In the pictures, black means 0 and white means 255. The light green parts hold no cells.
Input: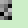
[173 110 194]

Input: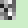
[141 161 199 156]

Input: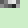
[ 90 108]

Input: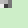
[187  61]

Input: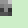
[147 137  46]

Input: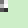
[118 253]
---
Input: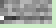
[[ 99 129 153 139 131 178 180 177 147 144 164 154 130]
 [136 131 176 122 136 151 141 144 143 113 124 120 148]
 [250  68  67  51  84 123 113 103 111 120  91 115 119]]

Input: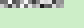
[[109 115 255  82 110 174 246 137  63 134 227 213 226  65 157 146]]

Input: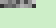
[[157 151 116 142  78 155  76 145 200]]

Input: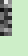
[[ 72 232 142]
 [ 13  60  30]
 [121  46  41]
 [109  87  42]
 [ 33  85 104]]

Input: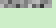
[[152 164  92 150 148 165 127 156 177 185 135 124 156]]

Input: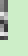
[[139  90]
 [128  90]
 [156 198]
 [139  56]
 [231 212]]

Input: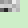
[[150 174 155 237 201]
 [ 98  38 142 209 182]]
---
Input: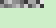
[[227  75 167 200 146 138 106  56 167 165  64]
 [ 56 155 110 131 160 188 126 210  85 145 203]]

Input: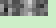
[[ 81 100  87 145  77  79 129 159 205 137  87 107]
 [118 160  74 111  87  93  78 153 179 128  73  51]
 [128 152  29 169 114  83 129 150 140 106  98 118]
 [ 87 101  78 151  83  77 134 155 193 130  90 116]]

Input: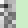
[[184 249 160 181]
 [194 112  48 146]
 [191 235 147 170]
 [117 110 200 107]
 [122 223 117 148]
 [215 209 128 107]
 [132 200 110 172]]

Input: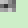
[[105 192 182 141]
 [119 107  51 128]
 [143 167 158 199]]

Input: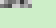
[[210 211 150 109 120 165  54 149]
 [126 123  99  76 198 204 140 171]]

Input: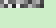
[[ 75 110 226 101 113 187 171 130  65 149 173]
 [ 57 160  71 229  38 245  71  90 188 136  94]]

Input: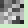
[[192  72 140 126  72 133]
 [ 32  61 120 117 188 169]
 [175  98 129 200  73  82]
 [191 168 219 146 181 170]
 [192 158 139 200 231  72]
 [ 32 168 219 167  73  67]]

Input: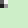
[[245  94]
 [152  28]]
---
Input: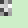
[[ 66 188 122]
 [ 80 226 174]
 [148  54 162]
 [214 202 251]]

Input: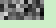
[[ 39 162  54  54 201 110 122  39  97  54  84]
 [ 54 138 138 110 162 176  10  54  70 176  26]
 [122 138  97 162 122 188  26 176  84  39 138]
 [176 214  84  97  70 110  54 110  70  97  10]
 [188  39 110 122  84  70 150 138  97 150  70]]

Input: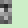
[[ 62  34  92]
 [ 92  77 121]
 [107 176 107]
 [121 150 135]
 [163 150 135]
 [204  77 176]]

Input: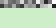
[[ 58 131 103 171  90  58 171 146 159  58 183 199 226  32]
 [146 183 116 103 131 214 103 159  90 239 159  44 116 252]]

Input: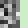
[[ 35 151 191  62 136]
 [ 47  62 204 151  88]
 [112  74 136 100 136]
 [151 191 177 112 163]
 [163 204  74  88  88]
 [177  47 177 100 136]
 [219  22 124 100 232]]

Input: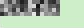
[[ 47  99 173 115 130 185 145 145 229  59 214 145 158 130 115]
 [ 99 158 130  87  99  59  75 200 214  20 173 158  87  99  75]
 [130 200 115  59 173  47  99 173  87  47 130 158 115 200  87]
 [200 145  75 158  75  34  59 200 115 115  34 145  59  47 115]]

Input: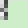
[[111 182]
 [198 111]
 [210  82]
 [224  69]
 [239  69]]
